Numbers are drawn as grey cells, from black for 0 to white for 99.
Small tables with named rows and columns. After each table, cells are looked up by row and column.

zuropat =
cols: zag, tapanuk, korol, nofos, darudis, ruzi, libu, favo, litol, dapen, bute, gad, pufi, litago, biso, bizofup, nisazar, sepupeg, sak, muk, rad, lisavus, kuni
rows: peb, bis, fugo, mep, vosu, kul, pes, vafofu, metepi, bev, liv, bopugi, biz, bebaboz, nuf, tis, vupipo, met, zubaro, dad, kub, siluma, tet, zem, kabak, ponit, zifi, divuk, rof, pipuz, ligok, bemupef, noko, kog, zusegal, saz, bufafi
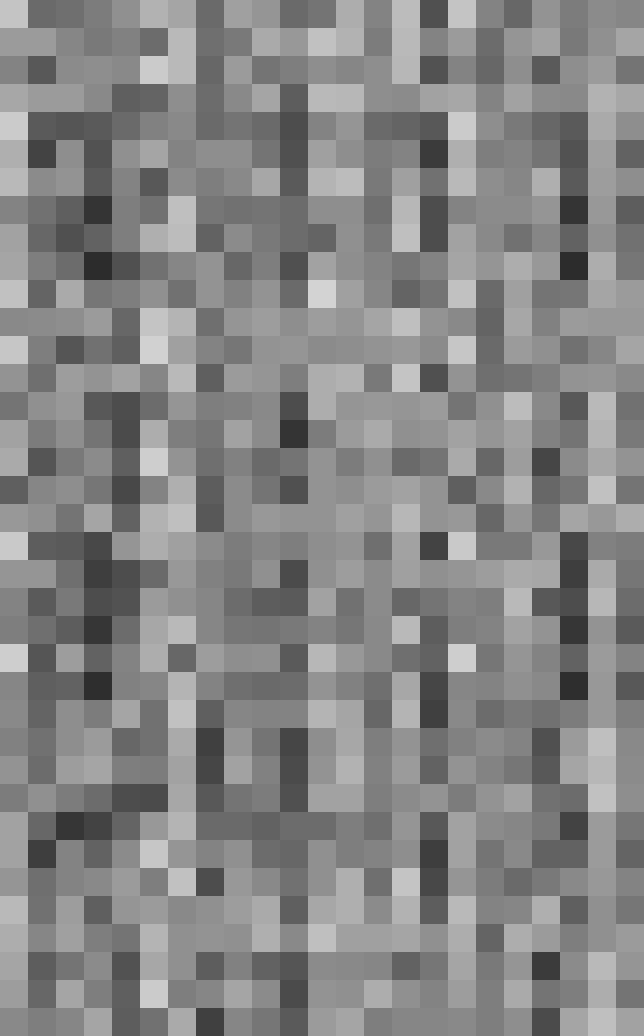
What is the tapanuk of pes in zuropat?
54
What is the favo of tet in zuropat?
52
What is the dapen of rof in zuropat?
48
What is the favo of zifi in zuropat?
25
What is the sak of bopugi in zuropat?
65
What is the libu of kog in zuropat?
56
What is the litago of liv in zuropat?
52
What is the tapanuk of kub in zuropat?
58
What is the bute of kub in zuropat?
29
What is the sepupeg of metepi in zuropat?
53
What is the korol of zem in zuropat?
61
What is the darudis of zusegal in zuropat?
32
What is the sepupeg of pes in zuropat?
55
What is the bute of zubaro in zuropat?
57
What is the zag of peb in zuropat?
76
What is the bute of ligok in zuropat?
40
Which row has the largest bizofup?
mep

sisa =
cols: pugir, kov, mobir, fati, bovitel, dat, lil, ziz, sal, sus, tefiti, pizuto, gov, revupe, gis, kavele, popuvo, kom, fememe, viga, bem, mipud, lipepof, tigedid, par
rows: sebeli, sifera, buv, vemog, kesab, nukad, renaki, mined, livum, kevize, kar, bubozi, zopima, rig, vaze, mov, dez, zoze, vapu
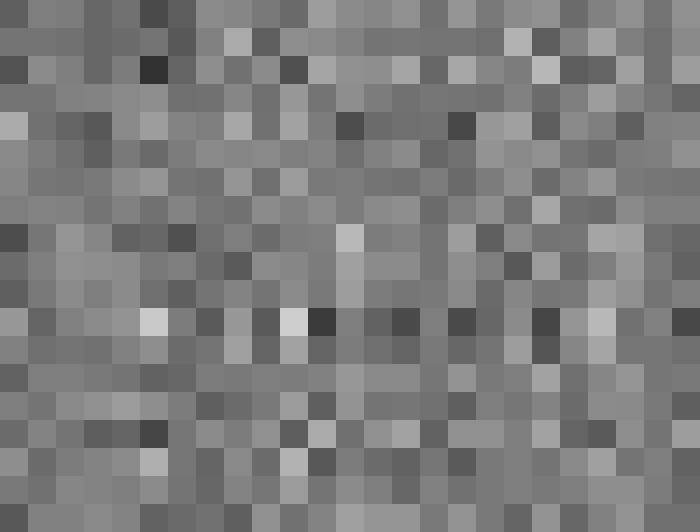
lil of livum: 31
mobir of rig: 49
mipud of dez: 62
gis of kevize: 54
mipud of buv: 39
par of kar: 49
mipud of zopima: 64
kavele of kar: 47
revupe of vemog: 48
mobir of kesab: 39
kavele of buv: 40
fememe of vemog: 50
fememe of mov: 49
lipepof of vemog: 51
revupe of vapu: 58
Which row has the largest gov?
livum

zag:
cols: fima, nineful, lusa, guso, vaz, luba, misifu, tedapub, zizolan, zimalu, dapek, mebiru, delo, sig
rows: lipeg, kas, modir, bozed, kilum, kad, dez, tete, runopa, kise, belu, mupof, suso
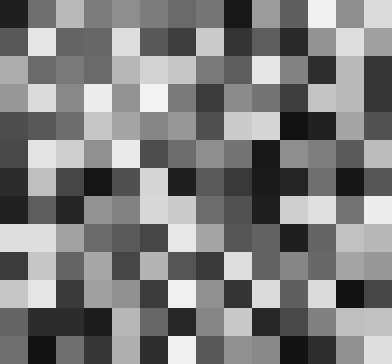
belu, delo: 7
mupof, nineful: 17
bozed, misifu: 47
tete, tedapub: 42
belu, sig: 27
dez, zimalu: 10
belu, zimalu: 85
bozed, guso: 92
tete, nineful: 36
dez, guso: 8
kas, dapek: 16
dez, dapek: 14
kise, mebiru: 40

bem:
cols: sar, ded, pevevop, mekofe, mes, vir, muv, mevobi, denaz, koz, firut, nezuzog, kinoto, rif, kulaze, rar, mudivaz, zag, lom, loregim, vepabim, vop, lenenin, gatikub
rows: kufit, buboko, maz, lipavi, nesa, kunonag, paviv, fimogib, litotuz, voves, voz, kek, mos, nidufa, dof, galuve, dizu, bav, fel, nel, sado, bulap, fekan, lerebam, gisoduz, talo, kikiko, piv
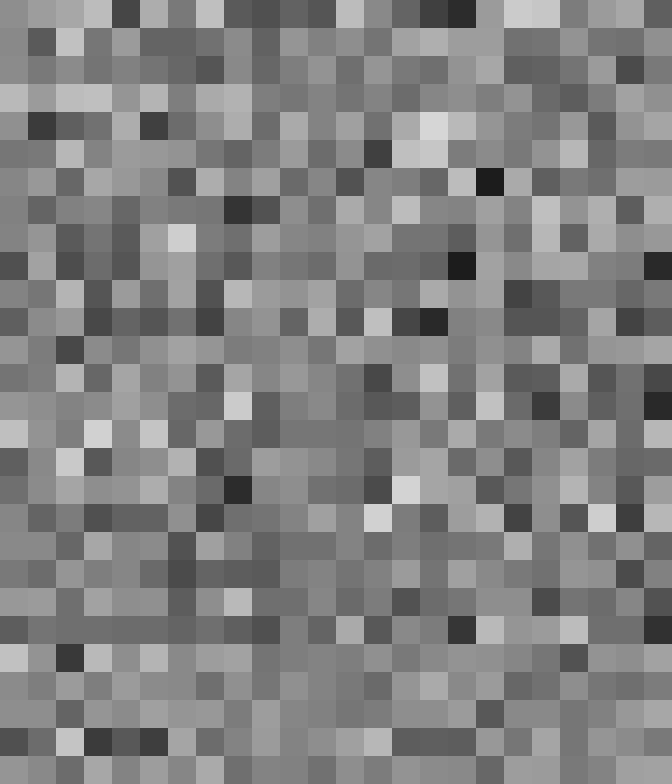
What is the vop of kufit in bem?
60
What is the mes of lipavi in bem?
58
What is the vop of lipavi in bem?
48
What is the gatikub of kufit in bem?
37
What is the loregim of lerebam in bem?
46
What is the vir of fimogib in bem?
50
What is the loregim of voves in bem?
64
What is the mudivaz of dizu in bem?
41
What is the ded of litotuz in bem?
58
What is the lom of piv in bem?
61
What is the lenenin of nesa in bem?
57
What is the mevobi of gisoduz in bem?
43
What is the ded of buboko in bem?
35
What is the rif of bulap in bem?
48
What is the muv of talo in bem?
58
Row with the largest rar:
nesa

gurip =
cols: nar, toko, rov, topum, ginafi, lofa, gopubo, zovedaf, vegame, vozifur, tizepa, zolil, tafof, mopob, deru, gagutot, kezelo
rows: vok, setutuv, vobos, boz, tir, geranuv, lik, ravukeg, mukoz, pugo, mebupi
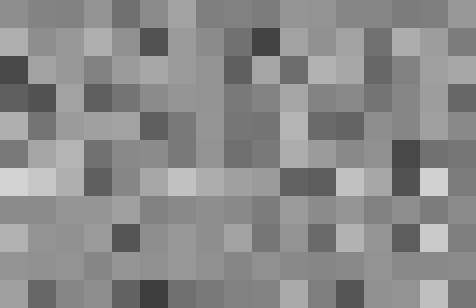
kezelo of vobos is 65
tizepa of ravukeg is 60
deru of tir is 52
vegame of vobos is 37
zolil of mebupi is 49
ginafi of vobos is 60
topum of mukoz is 60
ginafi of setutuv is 56
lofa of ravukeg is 50
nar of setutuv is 68
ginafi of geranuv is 53
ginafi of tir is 63
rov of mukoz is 56
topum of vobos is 50
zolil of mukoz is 41
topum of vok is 57
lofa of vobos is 65

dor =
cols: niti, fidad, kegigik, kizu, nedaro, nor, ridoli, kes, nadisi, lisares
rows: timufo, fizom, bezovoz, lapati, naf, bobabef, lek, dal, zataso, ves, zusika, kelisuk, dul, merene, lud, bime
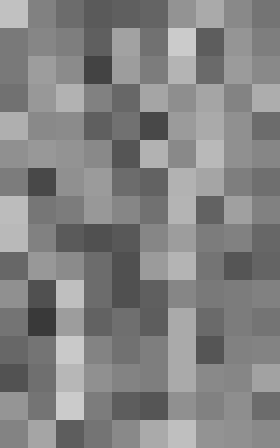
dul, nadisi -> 50
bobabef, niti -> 56
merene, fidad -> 43
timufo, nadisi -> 53
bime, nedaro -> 53
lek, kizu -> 60
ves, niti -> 40
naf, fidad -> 53
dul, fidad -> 45
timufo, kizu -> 35
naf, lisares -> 42
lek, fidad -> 28

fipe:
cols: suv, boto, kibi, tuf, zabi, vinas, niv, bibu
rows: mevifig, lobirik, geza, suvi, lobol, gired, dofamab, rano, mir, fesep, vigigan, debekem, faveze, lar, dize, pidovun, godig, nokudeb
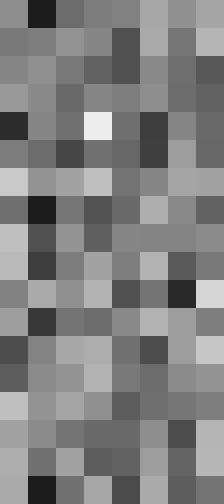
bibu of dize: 49
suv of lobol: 17
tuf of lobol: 92
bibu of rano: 38
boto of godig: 44
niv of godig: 39

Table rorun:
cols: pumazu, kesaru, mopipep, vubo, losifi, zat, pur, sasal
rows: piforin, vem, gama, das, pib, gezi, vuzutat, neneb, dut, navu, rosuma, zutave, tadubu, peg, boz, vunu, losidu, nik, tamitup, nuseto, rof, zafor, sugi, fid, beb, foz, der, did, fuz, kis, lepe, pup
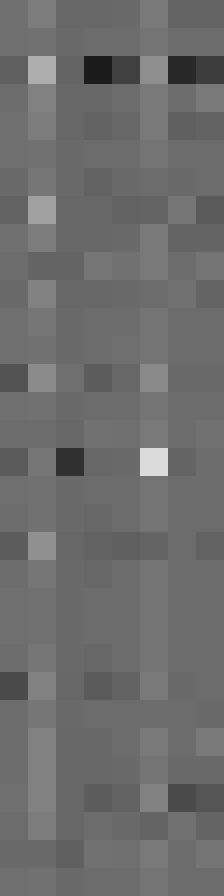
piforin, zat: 47
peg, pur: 41
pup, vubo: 42
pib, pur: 37
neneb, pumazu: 38
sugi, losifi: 42
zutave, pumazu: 43
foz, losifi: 42
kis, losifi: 41
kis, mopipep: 40
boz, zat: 45
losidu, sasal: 42

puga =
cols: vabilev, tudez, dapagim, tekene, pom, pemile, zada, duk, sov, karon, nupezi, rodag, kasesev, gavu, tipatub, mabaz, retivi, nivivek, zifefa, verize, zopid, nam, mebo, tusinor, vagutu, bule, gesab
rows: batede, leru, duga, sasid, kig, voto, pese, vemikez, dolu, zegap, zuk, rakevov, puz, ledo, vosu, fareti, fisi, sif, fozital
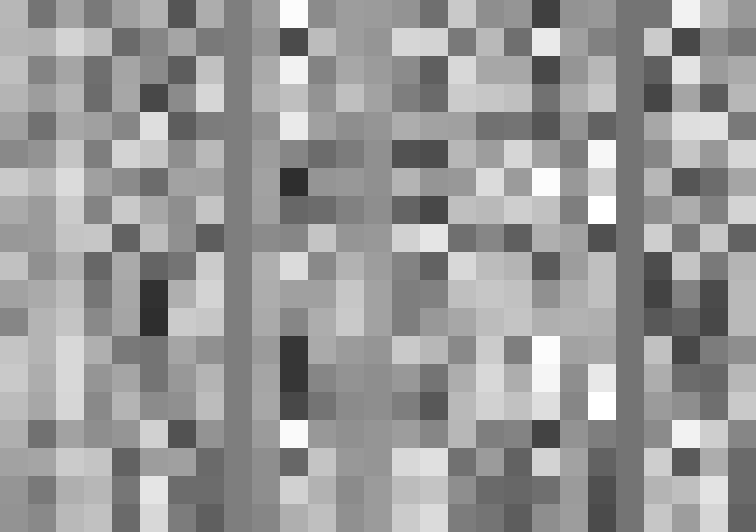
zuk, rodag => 62
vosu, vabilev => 73
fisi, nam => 38
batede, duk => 67
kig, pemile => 86
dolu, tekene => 77
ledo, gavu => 55
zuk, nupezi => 62
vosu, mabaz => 34

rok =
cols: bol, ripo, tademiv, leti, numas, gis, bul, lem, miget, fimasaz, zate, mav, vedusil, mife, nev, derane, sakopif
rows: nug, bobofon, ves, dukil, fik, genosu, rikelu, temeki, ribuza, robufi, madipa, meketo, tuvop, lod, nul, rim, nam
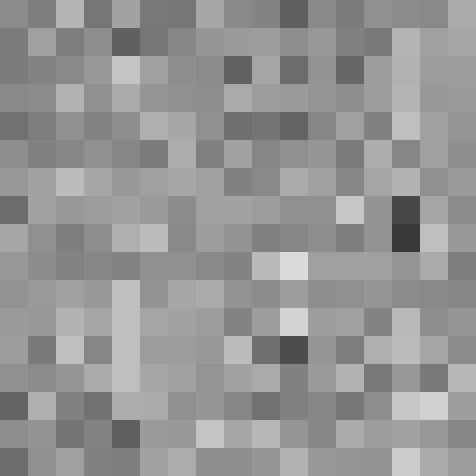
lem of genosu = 50
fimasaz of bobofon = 61
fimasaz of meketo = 61
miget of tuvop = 73
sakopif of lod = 71
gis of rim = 60
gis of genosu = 48
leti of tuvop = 52
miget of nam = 55
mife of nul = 55
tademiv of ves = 53
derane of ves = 61
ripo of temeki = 63
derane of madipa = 53
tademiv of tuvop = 74
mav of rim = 52
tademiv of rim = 45
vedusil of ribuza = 49
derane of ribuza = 74
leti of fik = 51
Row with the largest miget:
tuvop

